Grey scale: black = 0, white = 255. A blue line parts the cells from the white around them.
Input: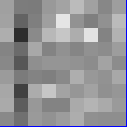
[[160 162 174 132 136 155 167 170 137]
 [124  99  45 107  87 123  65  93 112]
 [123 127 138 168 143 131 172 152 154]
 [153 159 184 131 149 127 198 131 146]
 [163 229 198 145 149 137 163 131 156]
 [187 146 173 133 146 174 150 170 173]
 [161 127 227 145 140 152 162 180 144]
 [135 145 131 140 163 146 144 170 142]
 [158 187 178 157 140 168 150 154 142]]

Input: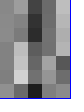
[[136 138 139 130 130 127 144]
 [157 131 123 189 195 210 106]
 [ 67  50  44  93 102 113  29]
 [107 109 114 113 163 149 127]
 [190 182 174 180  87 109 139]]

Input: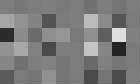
[[126 166  44 146 135  91]
 [120 147 138 168 113 122]
 [124 132 107 129 126 118]
 [127  82 143  74 130 145]
 [121 123 150 125 118 118]
 [124 125 121 124 124 123]
 [114 187 143 196 105  75]
 [125 139  94 134 128 115]
 [116  85 222  36 118  74]
 [124 122 128 123 123 125]]

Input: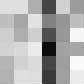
[[222 190 206 210 182 178]
 [223 166 174 216 209 222]
 [174 226 207 233 219 220]
 [ 68 130  77  12  69  58]
 [209 149 152 163 158 160]
 [155 190 246 165 250 236]]

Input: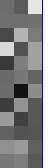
[[109 111  72 217  57 106 108  62 154  98 144 120]
 [ 90 110 179  82 126 119  18 147  64  83 154 126]
 [229 113 122 163 161 100 141  88  87  85  96  89]]

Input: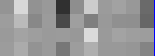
[[148 157 154 156]
 [216 186 163 171]
 [146 136 158 147]
 [153 155 154 154]
 [ 48  73 155 119]
 [142 159 152 157]
 [204 127 219 175]
 [155 153 154 153]
 [162 144 163 153]
 [152 143 158 150]
 [106 102 157 132]]

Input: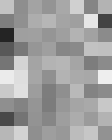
[[195 127  36  88 117 235 201 143  73 183]
 [142 144 159 120 212 222 224 131 116 211]
 [163 173 160 150 164 166 157 149 147 143]
 [148 182 149 159 179 144 125 124 134 158]
 [168 164 159 134 182 179 143 151 158 152]
 [208 159 179 138 165 170 185 165 172 188]
 [133 230 162 194 125 168 131 169 155 198]
 [179  67 139 192 139 238 139 200 179 146]]

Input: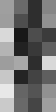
[[159 157 217 180 157 199 232 202]
 [106  78  23  34 168  36 101 105]
 [ 46  46  77  57  45  67  84  69]
 [133 145  59  96 216  95 145 159]]
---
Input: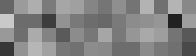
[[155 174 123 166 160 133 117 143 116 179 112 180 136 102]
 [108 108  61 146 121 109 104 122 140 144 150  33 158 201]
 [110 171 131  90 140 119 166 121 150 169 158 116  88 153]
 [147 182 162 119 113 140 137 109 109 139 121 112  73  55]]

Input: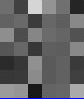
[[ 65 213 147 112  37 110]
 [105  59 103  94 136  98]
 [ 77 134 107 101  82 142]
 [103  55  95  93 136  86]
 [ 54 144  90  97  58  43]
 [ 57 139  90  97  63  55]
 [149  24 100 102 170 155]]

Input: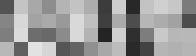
[[196 168 141 180 195 173  60 205  40 195 208 199 123  83]
 [216 163 170 153 217 191  63 170  77 182 172 162  77 133]
 [219 109 105 139 217 179  36 207  47 125 201 183 184 126]
 [ 96 226 213  85 100 144 168 188  42  66 181 177 181 184]]

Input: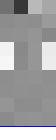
[[ 55 185 167 113]
 [143 142 154 140]
 [145 149 136 144]
 [137 150 234 242]
 [139 150 236 246]
 [145 146 143 142]
 [144 143 144 143]
 [141 141 147 149]
 [146 147 145 139]]

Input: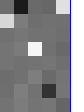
[[ 26 106 103 224 110]
 [124 110 113 112 215]
 [118 114 114 111 113]
 [123 246 113 105 116]
 [113 115 117 111 116]
 [113 126 106 116 109]
 [126 114  50 117 111]
 [124 116 118 101 115]]

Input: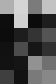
[[213 123 195 176]
 [209  11  30  13]
 [ 29  52  84  12]
 [ 76  22  48  17]
 [ 21 146 112  18]
 [ 18 122 136  63]]

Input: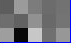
[[155 124 108 114  93]
 [ 98 145 105 116 110]
 [  8 199 112 151 158]]
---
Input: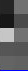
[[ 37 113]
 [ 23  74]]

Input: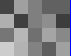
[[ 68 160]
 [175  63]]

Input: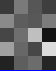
[[ 58 122]
 [138  93]]

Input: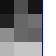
[[ 16  79]
 [ 34 103]]

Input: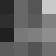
[[ 39 104]
 [ 47 104]]

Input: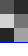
[[ 84  42]
 [211 116]]

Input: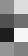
[[144 221]
 [ 81 110]]
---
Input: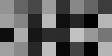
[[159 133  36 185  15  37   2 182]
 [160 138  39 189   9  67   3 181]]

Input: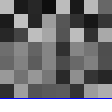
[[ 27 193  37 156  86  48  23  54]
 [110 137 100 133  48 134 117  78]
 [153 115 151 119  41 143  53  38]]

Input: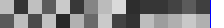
[[ 90 189  74 193  40 177 105 202  66  50 189 157 175 200 176]]

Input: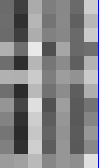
[[109  48 182 116 137  96 183]
 [176 111 233  79 166 105 111]
 [177 176 203 126 157 146 202]
 [149  69 223  81 158  90 115]
 [117  43 198 100 146  91 151]
 [156 161 186 135 150 143 224]]

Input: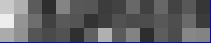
[[237 148 110  65  89  84  51  62  81  75  77  88  78 106  59]]

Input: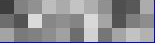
[[109  83 218 135 143 132 216 165  83 126 141]]

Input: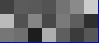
[[186  81 133  72 122  94  46]]
